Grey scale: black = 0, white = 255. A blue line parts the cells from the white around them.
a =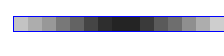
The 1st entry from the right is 206
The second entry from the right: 173
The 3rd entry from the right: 143
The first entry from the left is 195
